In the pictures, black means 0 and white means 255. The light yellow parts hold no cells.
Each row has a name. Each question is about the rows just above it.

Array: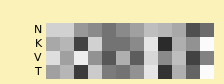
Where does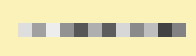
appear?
V
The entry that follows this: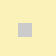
[123]
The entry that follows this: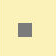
[115]
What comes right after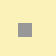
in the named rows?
[138]

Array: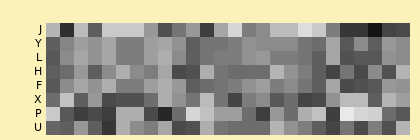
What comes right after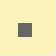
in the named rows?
[94]
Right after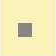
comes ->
[158]

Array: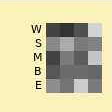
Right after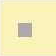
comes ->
[122]
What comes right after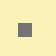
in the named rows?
[205]
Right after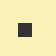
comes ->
[80]
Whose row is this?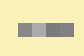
S

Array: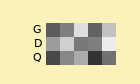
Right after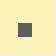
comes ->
[127]
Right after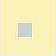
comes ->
[121]
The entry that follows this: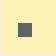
[193]
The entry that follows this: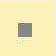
[171]
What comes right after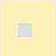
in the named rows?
[99]
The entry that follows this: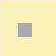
[51]

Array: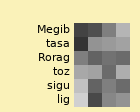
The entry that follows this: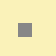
[147]
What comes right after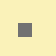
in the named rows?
[107]

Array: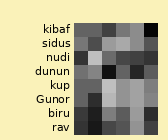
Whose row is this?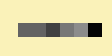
kibaf
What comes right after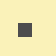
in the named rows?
[155]
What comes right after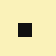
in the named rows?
[99]
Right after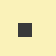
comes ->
[30]

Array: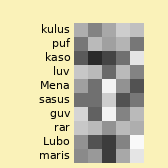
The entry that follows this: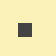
[112]
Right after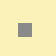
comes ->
[153]

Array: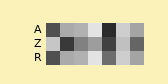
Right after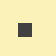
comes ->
[192]
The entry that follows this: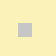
[57]
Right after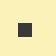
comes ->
[129]

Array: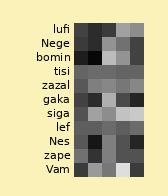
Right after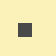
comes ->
[37]
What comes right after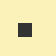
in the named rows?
[127]

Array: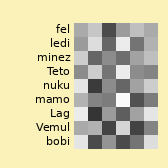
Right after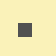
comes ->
[124]
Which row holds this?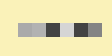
Vemul
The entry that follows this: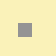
[75]
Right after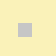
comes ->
[75]
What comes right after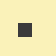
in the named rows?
[140]

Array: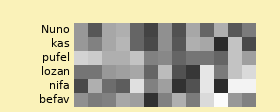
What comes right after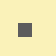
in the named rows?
[224]
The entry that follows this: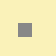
[101]
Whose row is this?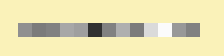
befav
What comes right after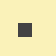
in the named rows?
[144]
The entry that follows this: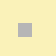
[101]
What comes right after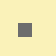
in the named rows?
[93]
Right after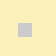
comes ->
[175]

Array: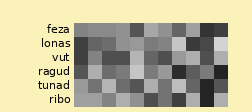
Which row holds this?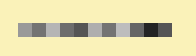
tunad
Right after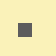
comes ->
[123]
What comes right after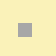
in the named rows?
[145]
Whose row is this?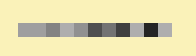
ribo
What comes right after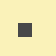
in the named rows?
[211]

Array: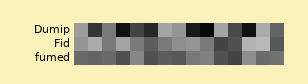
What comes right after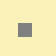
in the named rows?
[80]
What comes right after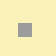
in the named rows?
[53]

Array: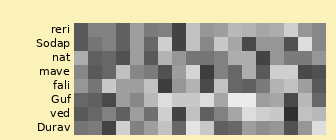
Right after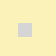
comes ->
[61]
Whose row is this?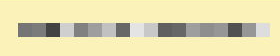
Durav
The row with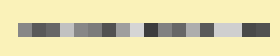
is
mave
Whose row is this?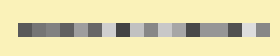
Sodap
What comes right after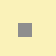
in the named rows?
[150]
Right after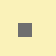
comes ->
[207]

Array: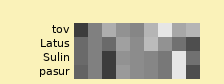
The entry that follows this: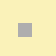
[146]
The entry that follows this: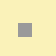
[140]
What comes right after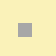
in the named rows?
[181]
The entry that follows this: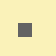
[128]
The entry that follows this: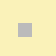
[146]

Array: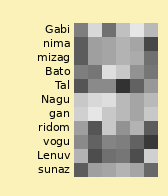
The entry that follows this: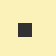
[98]
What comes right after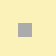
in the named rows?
[112]
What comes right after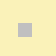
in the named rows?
[230]
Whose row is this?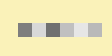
Gabi
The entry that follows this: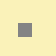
[126]
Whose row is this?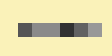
Tal

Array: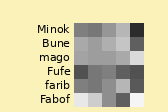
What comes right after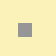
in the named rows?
[182]
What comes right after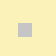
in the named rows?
[95]
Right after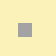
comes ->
[157]
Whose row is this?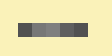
Fufe

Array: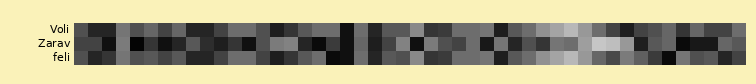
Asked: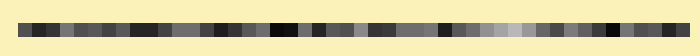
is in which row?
feli
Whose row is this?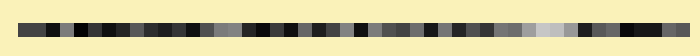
Zarav
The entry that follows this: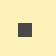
[123]
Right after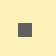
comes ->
[59]
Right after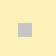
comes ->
[190]
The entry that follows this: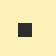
[30]

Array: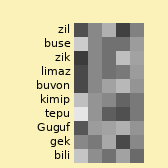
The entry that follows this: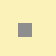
[113]
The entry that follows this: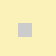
[136]
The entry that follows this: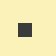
[136]
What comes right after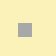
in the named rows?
[73]
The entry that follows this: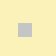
[142]
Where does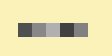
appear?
zil

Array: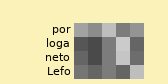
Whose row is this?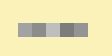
por
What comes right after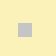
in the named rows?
[109]
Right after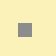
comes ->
[190]
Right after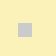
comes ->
[101]

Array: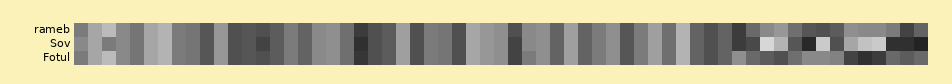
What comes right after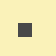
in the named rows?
[215]
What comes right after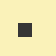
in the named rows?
[80]
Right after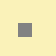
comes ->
[67]

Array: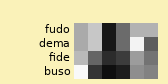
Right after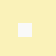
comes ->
[52]
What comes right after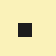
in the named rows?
[142]
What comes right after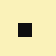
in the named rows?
[29]

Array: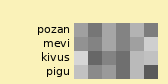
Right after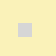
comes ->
[103]
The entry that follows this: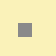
[154]
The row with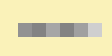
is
mevi
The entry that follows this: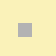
[125]
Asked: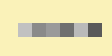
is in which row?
pigu
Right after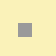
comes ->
[111]
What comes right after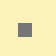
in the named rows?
[166]

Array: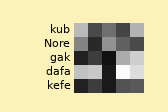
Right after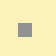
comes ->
[96]
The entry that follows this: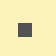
[89]
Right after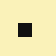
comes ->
[172]

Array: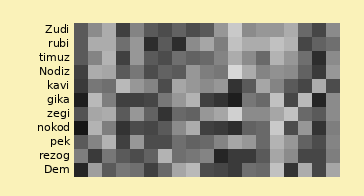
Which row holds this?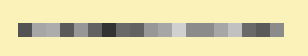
zegi
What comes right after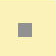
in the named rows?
[139]
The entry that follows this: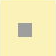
[90]
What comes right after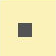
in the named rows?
[166]

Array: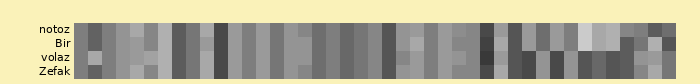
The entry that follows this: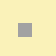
[176]
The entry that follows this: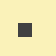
[168]
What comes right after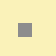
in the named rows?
[134]

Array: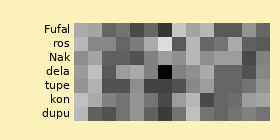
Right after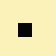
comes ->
[129]
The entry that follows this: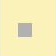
[81]
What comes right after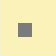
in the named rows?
[170]
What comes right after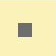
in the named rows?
[156]

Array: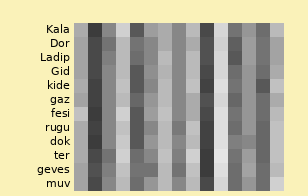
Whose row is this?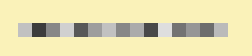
fesi
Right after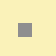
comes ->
[179]
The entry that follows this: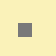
[193]
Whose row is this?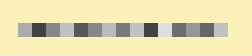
rugu
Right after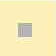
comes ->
[135]
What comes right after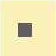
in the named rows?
[157]
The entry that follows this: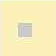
[88]

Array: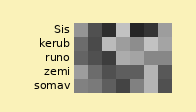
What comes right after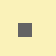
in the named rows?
[80]
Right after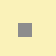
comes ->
[194]
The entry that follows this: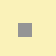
[80]
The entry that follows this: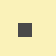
[187]
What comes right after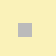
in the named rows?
[157]
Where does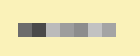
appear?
kerub

